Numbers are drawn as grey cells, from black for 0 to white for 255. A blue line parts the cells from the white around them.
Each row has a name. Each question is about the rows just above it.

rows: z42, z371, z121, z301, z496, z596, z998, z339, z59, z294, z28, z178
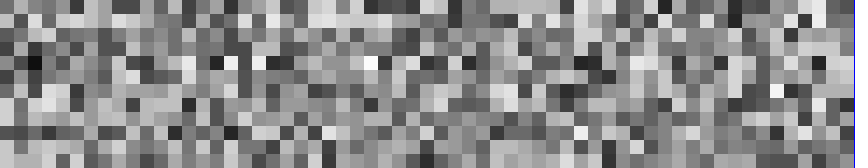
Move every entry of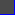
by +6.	[80]
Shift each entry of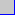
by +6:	[206]
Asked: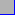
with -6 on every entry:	[172]
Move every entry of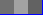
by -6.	[106 156  92]

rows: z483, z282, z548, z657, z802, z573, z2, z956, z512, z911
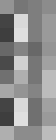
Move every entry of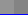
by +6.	[154 138]
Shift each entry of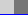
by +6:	[215 124]
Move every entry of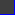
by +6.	[68]

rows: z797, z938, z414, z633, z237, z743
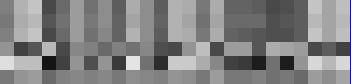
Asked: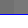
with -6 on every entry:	[107 114]
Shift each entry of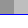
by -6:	[142 184]

